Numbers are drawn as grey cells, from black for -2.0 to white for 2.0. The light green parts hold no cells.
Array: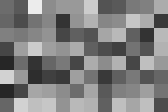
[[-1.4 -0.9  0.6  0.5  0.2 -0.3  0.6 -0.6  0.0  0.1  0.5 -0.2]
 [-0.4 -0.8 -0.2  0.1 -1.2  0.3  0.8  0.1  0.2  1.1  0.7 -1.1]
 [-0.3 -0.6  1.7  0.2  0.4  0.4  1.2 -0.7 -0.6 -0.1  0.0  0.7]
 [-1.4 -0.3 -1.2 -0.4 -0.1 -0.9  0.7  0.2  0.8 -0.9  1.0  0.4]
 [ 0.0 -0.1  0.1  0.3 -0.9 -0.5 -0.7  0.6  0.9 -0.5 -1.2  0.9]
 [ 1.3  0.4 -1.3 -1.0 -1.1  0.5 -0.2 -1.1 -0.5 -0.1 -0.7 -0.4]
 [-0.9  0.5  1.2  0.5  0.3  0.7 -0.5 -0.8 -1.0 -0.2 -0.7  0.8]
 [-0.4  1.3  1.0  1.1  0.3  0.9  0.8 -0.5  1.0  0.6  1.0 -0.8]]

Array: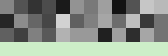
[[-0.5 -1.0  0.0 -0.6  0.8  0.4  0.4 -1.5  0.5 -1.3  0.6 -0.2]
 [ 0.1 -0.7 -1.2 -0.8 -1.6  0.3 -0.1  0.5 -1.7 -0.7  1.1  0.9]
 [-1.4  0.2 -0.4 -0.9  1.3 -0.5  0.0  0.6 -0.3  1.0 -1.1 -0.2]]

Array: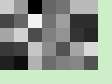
[[-1.5 -1.8  0.8 -0.3  0.0  0.1 -0.7]
 [-1.1 -1.0  1.1  0.2 -0.7  0.6  1.4]
 [-0.9 -0.4  1.8 -0.2  0.5 -1.3 -1.3]
 [ 1.2  0.4 -2.0 -0.4 -0.2  0.9  0.9]
 [ 0.6  1.3 -0.8  0.0  0.3 -1.2 -1.4]]

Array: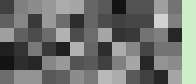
[[-1.7 -1.3 -1.4  0.1  0.4 -0.7 -0.6 -1.0  0.0  0.6 -1.4  0.3  0.2]
 [-1.5 -1.2 -0.1 -1.1 -1.5  0.8 -0.4 -1.3  0.7  0.1 -0.9 -0.2 -0.2]
 [ 0.5 -0.5 -0.8 -0.3  0.8 -0.8 -0.3  0.6 -1.2 -1.1 -0.2  0.0 -1.4]
 [-1.0  0.0  0.2  0.4  0.7  0.6 -0.4 -0.6 -1.7 -0.7 -0.7  0.5 -0.2]
 [-0.5  0.1 -1.1  0.4 -0.3 -1.3 -0.4 -0.8 -1.0 -0.9 -0.9  1.3  0.0]
 [-0.3  0.3  0.3 -0.6 -0.5  0.2 -0.1  0.9  0.7 -0.6 -1.0 -1.4  0.6]]

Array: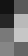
[[-1.7 -0.6]
 [ 0.1 -0.4]
 [-1.4  0.9]
 [-0.1  1.1]]

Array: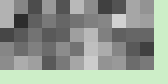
[[ 0.8 -1.3 -0.5 -0.1 -0.4 -0.2  0.0  0.1  1.3  0.6  0.5]
 [-0.9 -0.6 -0.2 -0.6 -0.5  0.5  0.9  0.0 -0.5 -0.4 -0.4]
 [ 0.1 -0.3  0.0 -0.3  0.2 -0.2  1.0  0.7  0.1 -0.6 -1.0]
 [ 0.8  0.1 -0.8  0.4 -0.7  0.9  0.2 -1.0 -0.7  0.6  0.3]
 [ 0.2  0.7  0.5 -0.6 -0.1  0.6  1.2  0.3  0.4 -0.3 -0.1]]

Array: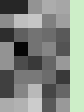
[[ 0.3 -1.9 -0.2  0.1 -0.7]
 [-1.4 -1.4  0.3  0.7  0.6]
 [ 0.3 -0.8 -1.1 -0.4  0.4]
 [-1.3 -0.5 -0.2 -0.3 -0.6]
 [-1.0 -0.1 -0.1 -0.3 -1.1]
 [-1.0  0.1  0.9 -0.9 -0.4]
 [ 0.7  0.8  1.2 -0.6  0.4]
 [ 0.2  1.0  1.1  0.0  0.5]]
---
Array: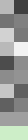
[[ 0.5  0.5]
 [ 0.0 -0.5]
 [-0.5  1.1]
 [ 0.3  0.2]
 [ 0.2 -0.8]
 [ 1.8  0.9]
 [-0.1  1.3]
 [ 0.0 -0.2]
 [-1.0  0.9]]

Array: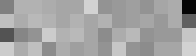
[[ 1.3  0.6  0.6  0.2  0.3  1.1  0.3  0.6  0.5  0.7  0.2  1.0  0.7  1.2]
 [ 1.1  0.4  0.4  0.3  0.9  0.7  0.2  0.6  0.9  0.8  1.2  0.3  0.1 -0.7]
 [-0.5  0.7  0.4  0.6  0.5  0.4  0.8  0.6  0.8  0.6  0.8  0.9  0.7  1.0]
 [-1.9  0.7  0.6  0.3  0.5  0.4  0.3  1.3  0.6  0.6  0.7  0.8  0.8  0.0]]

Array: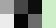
[[-0.3 -1.9  1.7]
 [-1.8 -0.9  0.6]]

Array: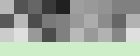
[[ 1.5  0.1  0.8  0.4  0.9  0.0 -0.8  0.4  1.5  1.2]
 [ 0.8 -0.4  0.2  0.7  0.4  0.0 -0.1 -0.8  0.9 -0.6]
 [ 0.0  0.0  0.3  0.4  0.5 -1.5 -1.1 -0.4 -0.7  0.9]]

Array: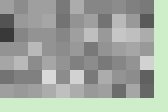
[[-0.4  0.6 -0.3  0.5  0.4  0.7  1.0  0.7  0.5  0.4  0.5]
 [-0.5  0.2  0.3  0.7 -0.1  1.3  0.2  1.4  0.0  0.0 -0.2]
 [ 1.3  0.3  0.1 -0.1  0.2  0.0  0.3  0.6  0.2  0.9  0.6]
 [ 0.4  0.6  0.5  0.3 -0.1  0.4  0.2  0.3  0.9  0.3  0.3]
 [ 0.7  1.0  1.1  0.4  1.0  0.5  0.1  0.3  0.3  0.1 -1.1]
 [-0.6  0.4  0.9 -0.2  0.5  0.3 -0.2  0.6  0.5  0.4 -0.7]
 [-0.1  0.0  0.2  0.1  0.1  0.7 -0.1  0.5  0.5  0.2  0.5]]

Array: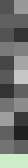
[[-0.5 -0.2]
 [-1.5 -0.5]
 [-1.1  0.5]
 [ 0.2 -0.2]
 [-0.5 -1.2]
 [ 1.1 -0.6]
 [ 0.6 -0.9]
 [ 0.0 -0.1]
 [-1.2 -0.7]
 [-0.5 -0.5]
 [ 0.4 -0.7]]

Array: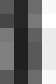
[[ 1.9 -0.3 -1.4 -0.6]
 [ 1.7 -0.6 -1.5  0.0]
 [ 1.7 -0.6 -1.5  0.0]
 [ 1.7 -0.5 -1.5 -0.1]
 [ 2.0 -0.1 -1.4 -0.9]
 [ 1.9 -0.3 -1.4 -0.6]]

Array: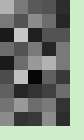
[[-1.3  0.2 -1.1 -1.2  0.2]
 [-1.2 -0.1 -0.3  0.4 -0.2]
 [-0.3 -1.0 -1.2 -1.4 -0.5]
 [-1.1 -0.5 -1.9  1.0 -0.8]
 [-0.1  0.8  0.4 -0.3 -1.6]
 [-0.1 -1.4 -0.1 -0.7 -0.3]
 [-0.7 -0.7 -1.5  1.1 -1.6]
 [-1.4 -0.3  0.2 -0.7 -0.1]
 [-1.3 -0.7 -0.6 -0.1  0.8]]

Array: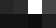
[[-1.5 -1.8 -1.7 -1.7]
 [-0.9  2.0 -1.3 -1.4]]
